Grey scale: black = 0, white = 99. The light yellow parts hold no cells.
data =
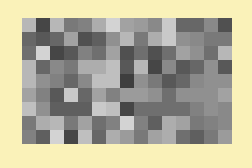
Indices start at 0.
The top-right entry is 31
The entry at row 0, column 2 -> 71
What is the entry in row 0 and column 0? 71
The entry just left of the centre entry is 74
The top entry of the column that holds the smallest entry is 63
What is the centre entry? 24
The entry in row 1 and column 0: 40
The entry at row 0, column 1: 27
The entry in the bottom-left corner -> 50
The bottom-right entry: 60
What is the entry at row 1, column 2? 40
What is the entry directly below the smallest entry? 60
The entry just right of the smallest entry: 56
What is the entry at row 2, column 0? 43
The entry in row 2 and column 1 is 82
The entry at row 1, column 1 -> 34

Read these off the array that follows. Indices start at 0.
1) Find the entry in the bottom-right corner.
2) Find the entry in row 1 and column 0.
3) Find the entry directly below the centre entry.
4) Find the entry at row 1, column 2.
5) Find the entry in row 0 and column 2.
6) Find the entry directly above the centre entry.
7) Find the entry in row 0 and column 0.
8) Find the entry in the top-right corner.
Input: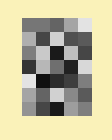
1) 49
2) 68
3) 17
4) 81
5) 39
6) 10
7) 46
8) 88

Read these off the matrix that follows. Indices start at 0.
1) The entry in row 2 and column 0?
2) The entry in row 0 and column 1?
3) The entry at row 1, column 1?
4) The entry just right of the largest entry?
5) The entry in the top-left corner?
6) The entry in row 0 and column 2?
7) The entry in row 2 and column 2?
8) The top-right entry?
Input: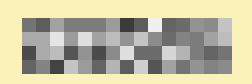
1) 29
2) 36
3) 66
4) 39
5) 45
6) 63
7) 73
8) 76

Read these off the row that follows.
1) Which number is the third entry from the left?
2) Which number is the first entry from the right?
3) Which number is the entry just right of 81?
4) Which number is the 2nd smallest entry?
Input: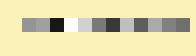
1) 9
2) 43
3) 47
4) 22

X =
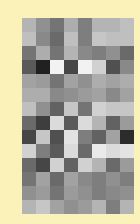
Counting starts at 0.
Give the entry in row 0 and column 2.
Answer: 45
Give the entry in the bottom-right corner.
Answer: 70
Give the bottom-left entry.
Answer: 70
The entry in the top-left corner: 70
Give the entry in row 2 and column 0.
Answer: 45
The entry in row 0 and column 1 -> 56
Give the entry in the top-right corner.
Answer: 74
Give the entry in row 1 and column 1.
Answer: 53
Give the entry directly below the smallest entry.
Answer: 60
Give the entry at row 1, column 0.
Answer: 74
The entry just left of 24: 41
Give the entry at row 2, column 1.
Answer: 67
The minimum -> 13
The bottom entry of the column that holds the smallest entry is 77
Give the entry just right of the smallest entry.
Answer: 94
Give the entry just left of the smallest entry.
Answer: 35
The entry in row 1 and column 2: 41

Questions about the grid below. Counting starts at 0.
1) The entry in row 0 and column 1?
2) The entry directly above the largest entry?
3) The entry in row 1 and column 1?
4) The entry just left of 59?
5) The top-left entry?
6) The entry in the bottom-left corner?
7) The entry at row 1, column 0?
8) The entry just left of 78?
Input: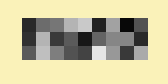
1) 42
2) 39
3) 70
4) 89
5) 16
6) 35
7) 19
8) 70

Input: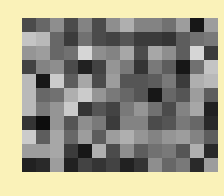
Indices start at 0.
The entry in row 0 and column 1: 40
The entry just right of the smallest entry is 58
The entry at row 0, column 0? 29
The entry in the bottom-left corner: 13
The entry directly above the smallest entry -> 47
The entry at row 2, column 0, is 58
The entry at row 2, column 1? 61
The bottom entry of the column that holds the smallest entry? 16
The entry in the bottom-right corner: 61
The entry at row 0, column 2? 55
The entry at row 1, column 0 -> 76
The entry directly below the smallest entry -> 36

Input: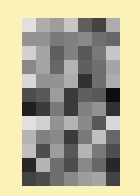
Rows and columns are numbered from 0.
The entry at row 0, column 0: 87
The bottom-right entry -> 26
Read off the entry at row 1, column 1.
57
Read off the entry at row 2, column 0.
81
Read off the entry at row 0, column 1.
67
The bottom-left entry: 26
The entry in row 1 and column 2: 47
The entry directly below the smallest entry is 19
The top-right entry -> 67
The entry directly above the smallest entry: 67
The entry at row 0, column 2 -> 61
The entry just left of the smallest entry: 34
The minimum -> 5
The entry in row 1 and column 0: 57

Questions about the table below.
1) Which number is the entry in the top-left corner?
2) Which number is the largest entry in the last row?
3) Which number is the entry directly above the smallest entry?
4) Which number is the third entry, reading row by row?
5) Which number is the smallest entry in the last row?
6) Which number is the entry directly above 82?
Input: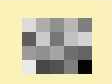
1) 85
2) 91
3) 39
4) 56
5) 2
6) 49

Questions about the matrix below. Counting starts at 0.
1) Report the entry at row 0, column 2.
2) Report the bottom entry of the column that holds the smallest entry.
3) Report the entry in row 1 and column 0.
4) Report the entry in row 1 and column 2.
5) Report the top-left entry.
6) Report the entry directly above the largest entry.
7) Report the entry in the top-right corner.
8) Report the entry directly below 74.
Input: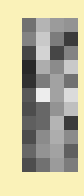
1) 60
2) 30
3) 51
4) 48
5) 44
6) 48
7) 57
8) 23

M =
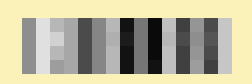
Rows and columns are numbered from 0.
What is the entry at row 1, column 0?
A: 55
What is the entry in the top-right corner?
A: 77
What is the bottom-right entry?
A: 77
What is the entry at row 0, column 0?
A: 55
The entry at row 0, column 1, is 87
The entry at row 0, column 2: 71
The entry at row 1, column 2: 81
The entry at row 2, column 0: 55
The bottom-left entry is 55

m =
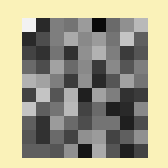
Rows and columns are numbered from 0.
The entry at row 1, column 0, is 16
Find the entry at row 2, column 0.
26
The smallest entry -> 4
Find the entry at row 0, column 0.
94
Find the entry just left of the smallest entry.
60
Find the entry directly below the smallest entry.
60
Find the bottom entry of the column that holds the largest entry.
37
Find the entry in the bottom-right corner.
26
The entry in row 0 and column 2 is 49
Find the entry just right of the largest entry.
16
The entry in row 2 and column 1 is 19
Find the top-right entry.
72
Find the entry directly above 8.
56
